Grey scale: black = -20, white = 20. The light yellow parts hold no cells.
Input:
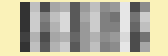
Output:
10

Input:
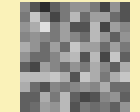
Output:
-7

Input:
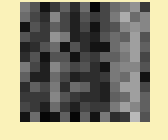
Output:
-7

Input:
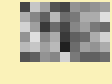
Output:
11

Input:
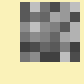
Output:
10

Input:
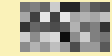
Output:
0
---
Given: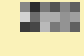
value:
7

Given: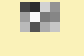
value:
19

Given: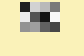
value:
-7

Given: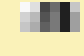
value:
-1

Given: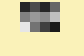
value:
4

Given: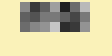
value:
-5

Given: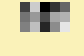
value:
-8
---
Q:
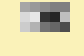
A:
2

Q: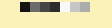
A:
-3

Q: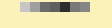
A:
-1

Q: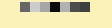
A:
-4

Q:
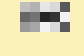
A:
6

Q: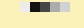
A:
7
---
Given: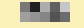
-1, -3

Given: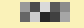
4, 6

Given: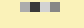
7, 1

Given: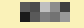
-6, 4

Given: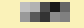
10, 0

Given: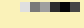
15, -9

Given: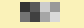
-12, 14

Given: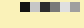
-17, 5

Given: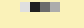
15, 7
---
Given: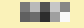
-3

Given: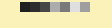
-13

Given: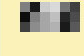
2

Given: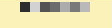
13

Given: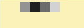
-15

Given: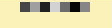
5

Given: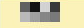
5

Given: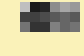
-12

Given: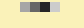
-4
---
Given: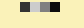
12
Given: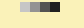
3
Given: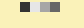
16
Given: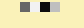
18
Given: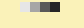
6
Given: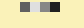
15
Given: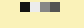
17
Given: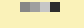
5
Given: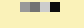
-2
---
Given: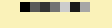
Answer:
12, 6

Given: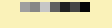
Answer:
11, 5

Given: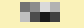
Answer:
14, 10

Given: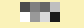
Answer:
20, 14

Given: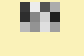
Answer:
17, 15

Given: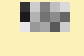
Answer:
16, 14
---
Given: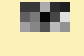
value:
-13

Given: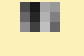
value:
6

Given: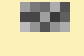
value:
7

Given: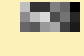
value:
-4

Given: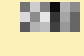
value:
8

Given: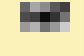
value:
-6

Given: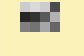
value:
12

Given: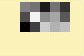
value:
-2

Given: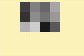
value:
-4
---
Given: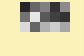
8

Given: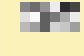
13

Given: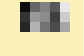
-2

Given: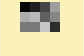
-1

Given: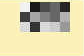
14

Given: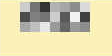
-4

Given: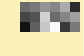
19

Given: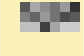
6
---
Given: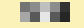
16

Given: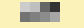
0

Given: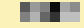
-12

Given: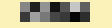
-11

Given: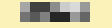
-14

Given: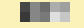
-1

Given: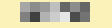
16

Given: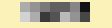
9
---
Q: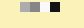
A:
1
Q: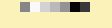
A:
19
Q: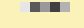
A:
-6
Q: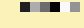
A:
7
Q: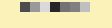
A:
4
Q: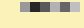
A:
-14
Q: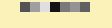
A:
5
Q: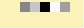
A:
11
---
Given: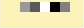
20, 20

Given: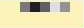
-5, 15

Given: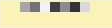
-10, 18

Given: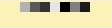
16, 16

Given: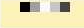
19, 19

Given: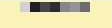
-13, 13

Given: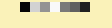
19, 19

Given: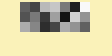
5, 19

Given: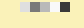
9, 19

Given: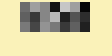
9, 11
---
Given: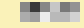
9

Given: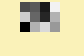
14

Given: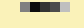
-8

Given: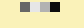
8

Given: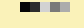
-1

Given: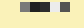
17

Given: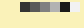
-16

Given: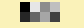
6

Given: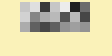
5

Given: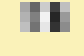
-12
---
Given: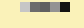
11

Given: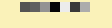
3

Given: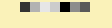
16

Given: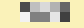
18

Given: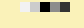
18

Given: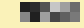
-15

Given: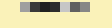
-15
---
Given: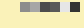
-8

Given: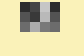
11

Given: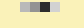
-13

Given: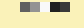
19

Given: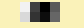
-20

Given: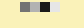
-16

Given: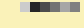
-8

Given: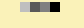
0

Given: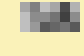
10

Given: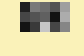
-3
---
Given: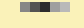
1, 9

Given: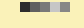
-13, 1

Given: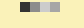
-12, 6

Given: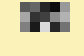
-6, -2

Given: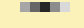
6, 14

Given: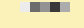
17, 7
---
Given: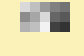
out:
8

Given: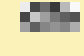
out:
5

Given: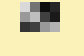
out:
-12

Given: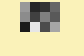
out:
-16

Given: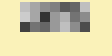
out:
-10

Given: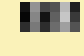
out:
-13

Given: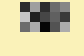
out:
-3
